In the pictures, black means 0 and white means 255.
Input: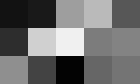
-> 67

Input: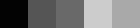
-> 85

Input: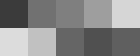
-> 193

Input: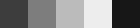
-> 125

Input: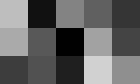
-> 81

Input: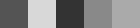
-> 216

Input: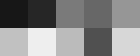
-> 238
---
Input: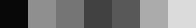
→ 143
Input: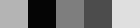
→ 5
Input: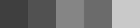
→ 81
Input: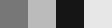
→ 187
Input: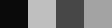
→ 191
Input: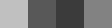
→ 88
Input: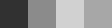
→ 139
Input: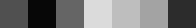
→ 7
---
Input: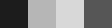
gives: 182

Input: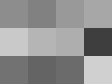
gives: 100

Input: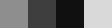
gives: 62

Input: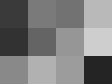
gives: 177

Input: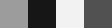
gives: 22

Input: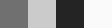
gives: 203

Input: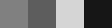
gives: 93
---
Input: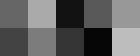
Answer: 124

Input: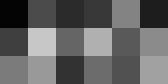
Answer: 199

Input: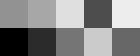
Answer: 43

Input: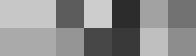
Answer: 170

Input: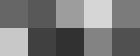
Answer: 64

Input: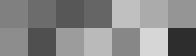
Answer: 79
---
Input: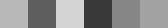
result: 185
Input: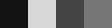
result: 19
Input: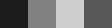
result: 28
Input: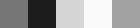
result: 118
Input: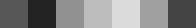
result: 87
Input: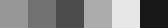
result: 151
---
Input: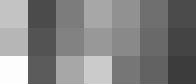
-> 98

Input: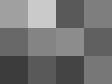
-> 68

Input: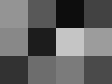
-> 123

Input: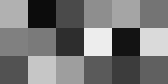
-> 60

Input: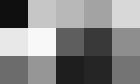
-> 37

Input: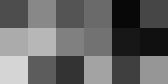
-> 63

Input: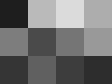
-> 61

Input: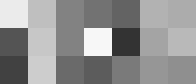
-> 150
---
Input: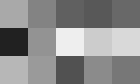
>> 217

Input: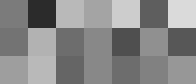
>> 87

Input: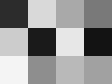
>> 19

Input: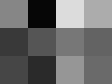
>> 99

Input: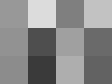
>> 106

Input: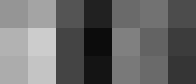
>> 60

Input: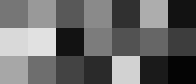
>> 61

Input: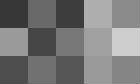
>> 206
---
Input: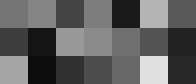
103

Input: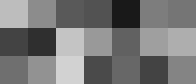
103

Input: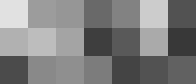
68

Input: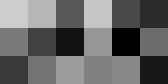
129

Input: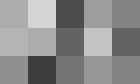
115

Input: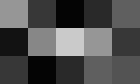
41

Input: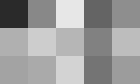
211

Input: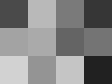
148
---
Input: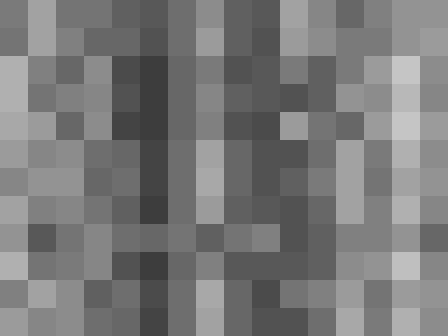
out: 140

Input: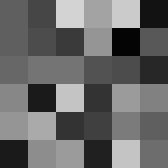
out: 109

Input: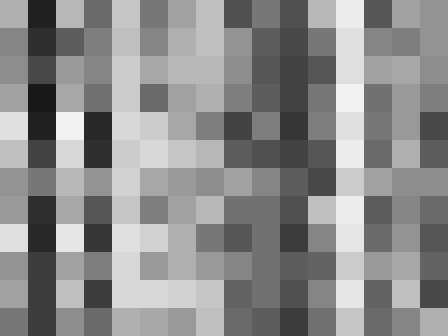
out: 175

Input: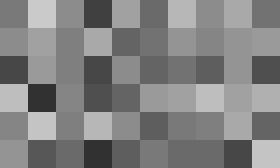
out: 196

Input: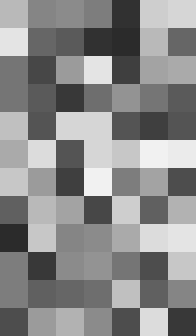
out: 56
